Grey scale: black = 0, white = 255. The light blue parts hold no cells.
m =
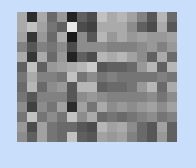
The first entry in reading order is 170
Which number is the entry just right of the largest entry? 76
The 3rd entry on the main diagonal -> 152
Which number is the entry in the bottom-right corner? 96
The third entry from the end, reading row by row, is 87
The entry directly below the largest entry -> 25
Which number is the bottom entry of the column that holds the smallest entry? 193
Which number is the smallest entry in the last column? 87
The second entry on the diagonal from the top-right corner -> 170
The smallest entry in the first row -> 35
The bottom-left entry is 140
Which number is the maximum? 232
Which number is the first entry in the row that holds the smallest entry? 161
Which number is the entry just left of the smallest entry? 170
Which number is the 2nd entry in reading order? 44
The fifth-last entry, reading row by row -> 129
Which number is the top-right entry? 106
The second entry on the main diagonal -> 193
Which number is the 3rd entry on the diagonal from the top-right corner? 152
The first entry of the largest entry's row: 170
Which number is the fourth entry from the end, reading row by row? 106
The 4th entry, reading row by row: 106
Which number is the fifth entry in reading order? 152
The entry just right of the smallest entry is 140

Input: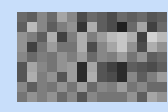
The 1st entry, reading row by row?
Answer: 106
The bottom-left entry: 117
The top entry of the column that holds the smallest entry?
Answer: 106
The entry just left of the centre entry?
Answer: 156
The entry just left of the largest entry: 65
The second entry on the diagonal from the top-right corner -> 65
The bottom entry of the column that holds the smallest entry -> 117
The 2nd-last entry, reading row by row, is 165
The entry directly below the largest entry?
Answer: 174
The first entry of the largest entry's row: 146
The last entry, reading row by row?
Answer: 146
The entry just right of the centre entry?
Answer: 135
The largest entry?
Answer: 210
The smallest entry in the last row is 85
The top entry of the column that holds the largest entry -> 85
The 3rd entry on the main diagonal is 94
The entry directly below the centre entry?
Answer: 165
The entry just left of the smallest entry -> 76
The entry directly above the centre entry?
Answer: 76
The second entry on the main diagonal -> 186
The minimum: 32
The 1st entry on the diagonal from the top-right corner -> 94
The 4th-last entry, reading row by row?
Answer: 146
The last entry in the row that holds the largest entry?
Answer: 186
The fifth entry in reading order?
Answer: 165
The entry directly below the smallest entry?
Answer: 198
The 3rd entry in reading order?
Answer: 135

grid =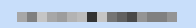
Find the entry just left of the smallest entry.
188
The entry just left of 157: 167
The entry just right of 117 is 97

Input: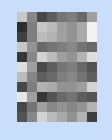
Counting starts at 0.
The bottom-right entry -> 63
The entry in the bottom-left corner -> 83
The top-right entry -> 159
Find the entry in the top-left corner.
199
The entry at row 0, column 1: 135
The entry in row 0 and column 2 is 72
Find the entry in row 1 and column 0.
45
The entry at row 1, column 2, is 199
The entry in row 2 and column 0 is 63
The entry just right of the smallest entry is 126
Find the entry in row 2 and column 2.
187

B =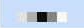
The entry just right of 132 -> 248
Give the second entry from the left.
175
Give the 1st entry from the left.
225

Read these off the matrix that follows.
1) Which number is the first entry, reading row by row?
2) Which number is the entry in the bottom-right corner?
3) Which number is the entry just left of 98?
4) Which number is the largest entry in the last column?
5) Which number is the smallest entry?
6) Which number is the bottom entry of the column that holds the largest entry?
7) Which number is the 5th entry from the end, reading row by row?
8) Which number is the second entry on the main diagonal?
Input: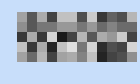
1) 162
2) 143
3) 56
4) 212
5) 26
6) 171
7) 193
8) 88

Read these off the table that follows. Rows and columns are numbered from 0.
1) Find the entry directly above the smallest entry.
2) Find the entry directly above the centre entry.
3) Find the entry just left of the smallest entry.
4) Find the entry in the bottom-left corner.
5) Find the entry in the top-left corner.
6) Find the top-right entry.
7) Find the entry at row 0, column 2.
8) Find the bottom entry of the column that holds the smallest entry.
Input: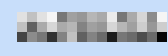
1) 205
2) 182
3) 107
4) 68
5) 225
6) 245
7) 225
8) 5

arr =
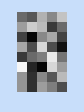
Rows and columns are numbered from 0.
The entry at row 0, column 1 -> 87
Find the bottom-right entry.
77
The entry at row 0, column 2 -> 177
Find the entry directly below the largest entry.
148
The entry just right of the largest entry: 37
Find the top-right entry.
195
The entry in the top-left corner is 106
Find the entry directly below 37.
47
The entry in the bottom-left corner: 148
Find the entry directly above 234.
77
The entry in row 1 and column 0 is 157
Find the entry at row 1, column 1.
204

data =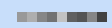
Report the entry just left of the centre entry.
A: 114
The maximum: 194

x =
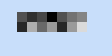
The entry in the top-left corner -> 81
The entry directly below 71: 105
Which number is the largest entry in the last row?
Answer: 218
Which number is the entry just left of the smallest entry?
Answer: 71
